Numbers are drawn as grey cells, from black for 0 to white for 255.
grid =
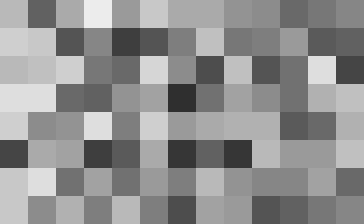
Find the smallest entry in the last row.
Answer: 77
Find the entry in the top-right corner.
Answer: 134
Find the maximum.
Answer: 236
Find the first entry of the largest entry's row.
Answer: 185
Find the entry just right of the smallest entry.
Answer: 113
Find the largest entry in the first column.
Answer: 222
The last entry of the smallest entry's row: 192
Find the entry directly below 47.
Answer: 154
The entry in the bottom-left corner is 200
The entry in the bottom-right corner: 134
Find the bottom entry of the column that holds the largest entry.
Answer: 126
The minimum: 47
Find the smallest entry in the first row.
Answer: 97
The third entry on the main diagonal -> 207
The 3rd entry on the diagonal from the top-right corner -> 113
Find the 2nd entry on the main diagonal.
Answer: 200
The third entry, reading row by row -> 170
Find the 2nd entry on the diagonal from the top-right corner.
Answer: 90
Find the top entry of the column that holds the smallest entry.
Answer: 170
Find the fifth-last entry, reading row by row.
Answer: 154

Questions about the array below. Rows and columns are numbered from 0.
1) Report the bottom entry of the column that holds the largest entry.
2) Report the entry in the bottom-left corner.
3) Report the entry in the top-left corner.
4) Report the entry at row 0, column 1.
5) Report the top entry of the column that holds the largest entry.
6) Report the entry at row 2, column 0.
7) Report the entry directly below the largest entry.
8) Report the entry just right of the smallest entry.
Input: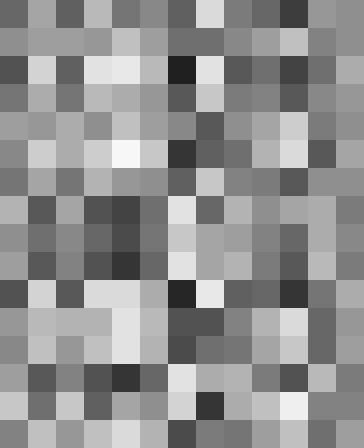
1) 218
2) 130
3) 103
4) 165
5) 117
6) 82
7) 151
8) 226

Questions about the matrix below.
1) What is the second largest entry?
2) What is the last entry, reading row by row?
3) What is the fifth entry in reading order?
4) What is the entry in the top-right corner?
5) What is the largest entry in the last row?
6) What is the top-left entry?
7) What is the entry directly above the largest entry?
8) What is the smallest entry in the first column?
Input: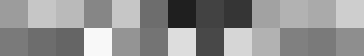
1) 221
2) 142
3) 198
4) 206
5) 248
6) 156
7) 134
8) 122

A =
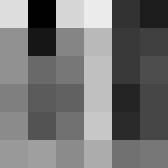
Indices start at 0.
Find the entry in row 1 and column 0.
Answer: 145
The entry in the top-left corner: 221
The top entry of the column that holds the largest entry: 235
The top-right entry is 29
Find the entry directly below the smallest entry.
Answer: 22
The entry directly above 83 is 91
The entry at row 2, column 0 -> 145
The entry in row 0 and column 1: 1
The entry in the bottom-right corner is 119
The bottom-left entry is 153
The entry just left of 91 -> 127

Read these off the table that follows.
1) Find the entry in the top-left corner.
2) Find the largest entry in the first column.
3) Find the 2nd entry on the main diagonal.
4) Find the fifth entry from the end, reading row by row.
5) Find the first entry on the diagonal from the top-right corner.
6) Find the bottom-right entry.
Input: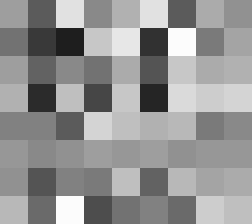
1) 158
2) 184
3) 57
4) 114
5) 145
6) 191

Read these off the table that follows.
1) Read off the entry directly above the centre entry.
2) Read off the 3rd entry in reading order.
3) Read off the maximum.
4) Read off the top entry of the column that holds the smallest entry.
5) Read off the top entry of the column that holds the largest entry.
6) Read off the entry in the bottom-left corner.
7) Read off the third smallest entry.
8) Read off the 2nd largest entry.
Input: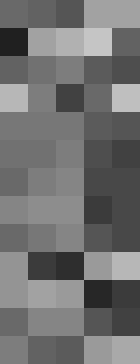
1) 125
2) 85
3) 197
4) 105
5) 162
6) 125
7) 46
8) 191
